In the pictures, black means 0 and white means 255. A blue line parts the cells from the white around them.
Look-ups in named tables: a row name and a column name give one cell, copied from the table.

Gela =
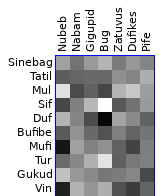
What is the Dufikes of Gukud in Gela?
135
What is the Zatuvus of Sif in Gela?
88
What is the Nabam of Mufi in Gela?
160
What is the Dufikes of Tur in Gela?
120
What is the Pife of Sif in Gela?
154
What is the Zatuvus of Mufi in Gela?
98
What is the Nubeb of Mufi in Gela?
22
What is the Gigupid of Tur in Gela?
176
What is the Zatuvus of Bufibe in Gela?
127
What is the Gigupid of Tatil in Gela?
105
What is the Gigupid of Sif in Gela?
183
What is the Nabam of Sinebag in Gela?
115

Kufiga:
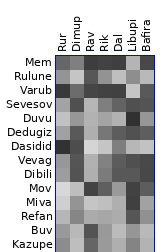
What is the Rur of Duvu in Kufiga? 193
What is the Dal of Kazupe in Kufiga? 175
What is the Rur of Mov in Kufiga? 216
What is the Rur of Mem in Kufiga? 102
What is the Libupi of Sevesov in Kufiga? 80
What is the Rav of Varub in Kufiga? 70
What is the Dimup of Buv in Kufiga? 184
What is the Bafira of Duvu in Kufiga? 150
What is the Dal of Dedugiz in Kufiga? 93
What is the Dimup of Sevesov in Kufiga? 80
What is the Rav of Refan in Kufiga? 171

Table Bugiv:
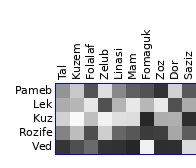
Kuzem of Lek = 182
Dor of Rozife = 167
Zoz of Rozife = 63
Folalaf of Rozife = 78
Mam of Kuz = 220
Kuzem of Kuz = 249
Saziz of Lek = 171
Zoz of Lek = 234

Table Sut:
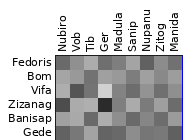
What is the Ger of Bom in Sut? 160
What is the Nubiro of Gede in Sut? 98
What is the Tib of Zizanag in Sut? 175
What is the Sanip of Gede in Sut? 141
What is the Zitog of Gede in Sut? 121
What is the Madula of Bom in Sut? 153
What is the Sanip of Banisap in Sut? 106
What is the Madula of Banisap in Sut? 142
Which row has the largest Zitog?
Zizanag

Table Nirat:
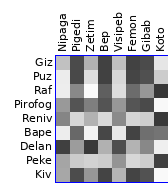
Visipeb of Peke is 148
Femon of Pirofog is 85
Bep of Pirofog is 84
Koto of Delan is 239
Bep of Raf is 95
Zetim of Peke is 210
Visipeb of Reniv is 138
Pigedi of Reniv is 214
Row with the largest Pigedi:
Reniv

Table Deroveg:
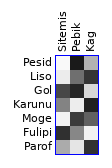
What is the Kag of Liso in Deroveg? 53
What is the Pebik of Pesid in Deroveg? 26
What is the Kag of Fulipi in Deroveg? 242
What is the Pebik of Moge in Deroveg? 59
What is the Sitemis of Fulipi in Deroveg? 48
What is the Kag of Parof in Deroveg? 50
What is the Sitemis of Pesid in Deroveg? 249
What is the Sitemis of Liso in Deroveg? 236
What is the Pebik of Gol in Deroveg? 37
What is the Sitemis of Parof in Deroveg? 171
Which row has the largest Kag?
Fulipi

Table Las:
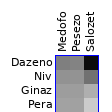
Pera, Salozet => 203
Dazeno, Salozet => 12
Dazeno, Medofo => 127
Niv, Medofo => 146
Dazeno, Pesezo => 131
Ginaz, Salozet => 175
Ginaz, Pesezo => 157
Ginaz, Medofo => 157
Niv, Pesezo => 147
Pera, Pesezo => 161

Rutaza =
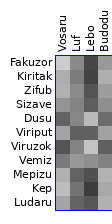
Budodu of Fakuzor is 153
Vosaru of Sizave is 147
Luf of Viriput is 96
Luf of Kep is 115
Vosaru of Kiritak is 173
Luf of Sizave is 131

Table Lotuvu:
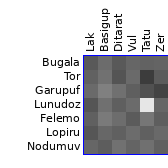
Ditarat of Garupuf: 112
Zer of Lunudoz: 102
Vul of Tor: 106
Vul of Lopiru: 108
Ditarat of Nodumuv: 113
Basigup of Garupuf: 128
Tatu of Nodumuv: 112
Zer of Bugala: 100
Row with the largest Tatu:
Lunudoz

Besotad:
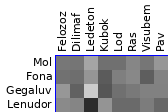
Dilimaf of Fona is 110
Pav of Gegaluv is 129
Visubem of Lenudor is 124
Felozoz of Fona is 113
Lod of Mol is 112
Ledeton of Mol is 165
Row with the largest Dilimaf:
Lenudor

